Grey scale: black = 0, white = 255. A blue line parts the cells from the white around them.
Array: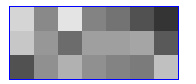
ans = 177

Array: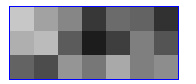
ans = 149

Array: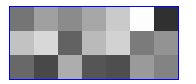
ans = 173

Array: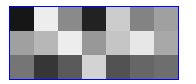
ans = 90

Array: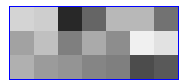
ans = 148

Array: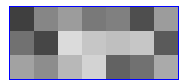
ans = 184

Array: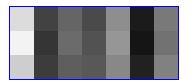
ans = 94

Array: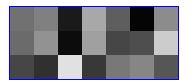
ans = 225

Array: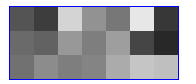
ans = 126

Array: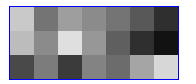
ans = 59
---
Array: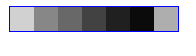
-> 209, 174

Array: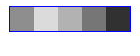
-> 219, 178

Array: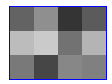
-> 202, 188

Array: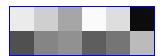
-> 250, 235

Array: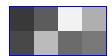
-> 242, 187

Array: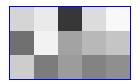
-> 248, 242
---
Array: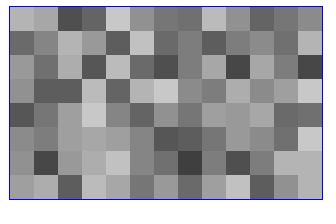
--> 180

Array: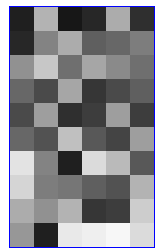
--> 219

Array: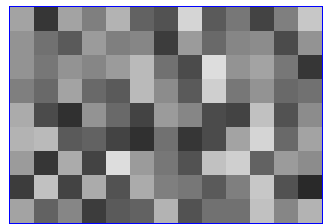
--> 179

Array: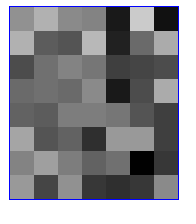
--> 138

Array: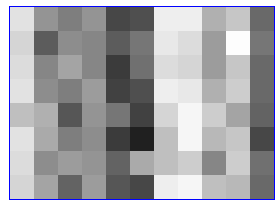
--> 105

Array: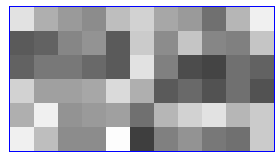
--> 203

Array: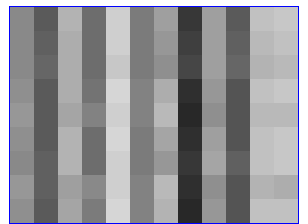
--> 193
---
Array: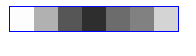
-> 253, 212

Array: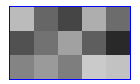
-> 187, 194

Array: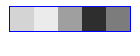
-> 212, 124

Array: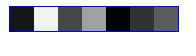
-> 22, 92

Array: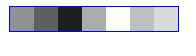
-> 145, 218

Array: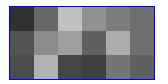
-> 49, 96
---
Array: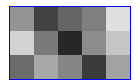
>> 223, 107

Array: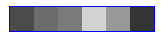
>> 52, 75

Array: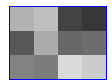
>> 55, 131

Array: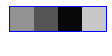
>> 200, 146

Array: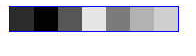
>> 207, 44

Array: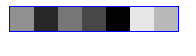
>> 185, 144
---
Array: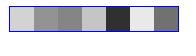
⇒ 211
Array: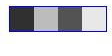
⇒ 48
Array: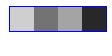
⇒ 207
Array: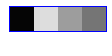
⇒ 5
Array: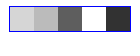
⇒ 214
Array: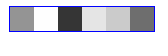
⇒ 148
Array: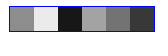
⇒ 141
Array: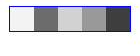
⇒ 243
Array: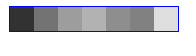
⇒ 50
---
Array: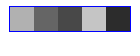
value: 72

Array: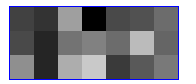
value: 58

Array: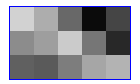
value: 125

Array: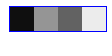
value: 149

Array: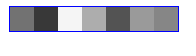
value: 83

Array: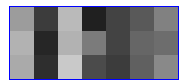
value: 60
